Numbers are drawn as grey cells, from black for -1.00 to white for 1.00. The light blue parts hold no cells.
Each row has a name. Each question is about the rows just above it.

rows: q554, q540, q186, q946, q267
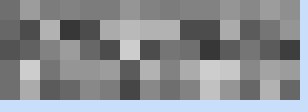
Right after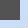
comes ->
-0.24
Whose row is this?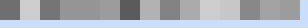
q946
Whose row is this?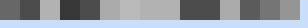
q540
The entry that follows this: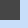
0.07
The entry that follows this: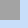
0.22
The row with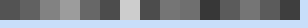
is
q186
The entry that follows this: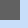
0.02

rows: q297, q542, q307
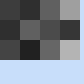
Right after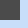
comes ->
-0.58
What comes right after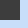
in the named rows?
-0.63
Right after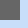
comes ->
0.41

